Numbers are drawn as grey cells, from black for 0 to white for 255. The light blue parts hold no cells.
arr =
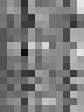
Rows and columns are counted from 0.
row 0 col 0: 116
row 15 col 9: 75
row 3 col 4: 61
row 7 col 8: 139
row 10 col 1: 75
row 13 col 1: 114
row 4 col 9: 75
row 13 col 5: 110
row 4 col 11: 167
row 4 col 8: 130
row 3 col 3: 63
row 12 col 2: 126
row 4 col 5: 109
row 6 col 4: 206
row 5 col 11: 171
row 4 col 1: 111
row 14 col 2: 144
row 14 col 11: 159
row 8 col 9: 82
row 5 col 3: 107
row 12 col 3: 58
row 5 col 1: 98
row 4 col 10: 171
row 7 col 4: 156
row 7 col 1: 142
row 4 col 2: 110
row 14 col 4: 167
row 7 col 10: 181
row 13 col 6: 125
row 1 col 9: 131
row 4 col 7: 138
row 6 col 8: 141
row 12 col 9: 112
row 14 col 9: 112
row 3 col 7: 115

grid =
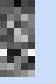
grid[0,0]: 84
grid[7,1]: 30
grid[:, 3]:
[70, 78, 175, 102, 126, 192, 87, 166, 108, 59, 143]
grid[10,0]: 97
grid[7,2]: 27
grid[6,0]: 120
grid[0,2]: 11
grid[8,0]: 120
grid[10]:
[97, 107, 125, 143, 177]
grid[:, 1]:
[79, 97, 126, 186, 63, 75, 91, 30, 46, 170, 107]
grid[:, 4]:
[59, 80, 127, 127, 112, 100, 64, 251, 23, 76, 177]
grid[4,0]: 111

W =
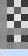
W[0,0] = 139
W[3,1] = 225
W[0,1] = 68
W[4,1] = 132
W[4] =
[143, 132, 150, 134]
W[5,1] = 56
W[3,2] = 74
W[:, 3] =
[60, 195, 55, 218, 134, 59, 140]

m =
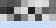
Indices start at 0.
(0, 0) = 91
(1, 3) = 218
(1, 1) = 37
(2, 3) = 131
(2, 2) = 65
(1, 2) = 195

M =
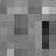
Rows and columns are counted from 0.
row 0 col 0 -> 119
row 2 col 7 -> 122
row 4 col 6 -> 41
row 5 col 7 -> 106
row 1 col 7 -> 172
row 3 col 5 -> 148
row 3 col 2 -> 103
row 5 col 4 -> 129
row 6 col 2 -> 122
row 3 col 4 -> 128
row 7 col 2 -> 102
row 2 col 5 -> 125
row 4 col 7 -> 88
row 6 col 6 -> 46
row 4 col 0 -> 137
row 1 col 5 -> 114
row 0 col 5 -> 124
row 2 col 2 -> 103
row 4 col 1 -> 128
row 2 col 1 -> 140

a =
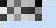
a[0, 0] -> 21
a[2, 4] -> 198
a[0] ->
[21, 185, 112, 185, 180, 8]
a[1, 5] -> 140
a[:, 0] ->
[21, 231, 62]

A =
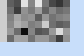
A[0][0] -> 206
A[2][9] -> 137
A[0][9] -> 89
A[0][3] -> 226
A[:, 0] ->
[206, 206, 206, 206, 206, 206]
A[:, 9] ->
[89, 119, 137, 104, 155, 145]
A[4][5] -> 84
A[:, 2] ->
[78, 61, 166, 175, 108, 161]
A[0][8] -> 54
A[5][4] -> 114
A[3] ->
[206, 137, 175, 160, 126, 137, 204, 112, 93, 104]
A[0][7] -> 72
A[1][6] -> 98
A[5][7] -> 122

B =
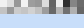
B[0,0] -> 241
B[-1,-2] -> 176
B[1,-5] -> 104
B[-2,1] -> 221
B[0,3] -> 242
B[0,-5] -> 100
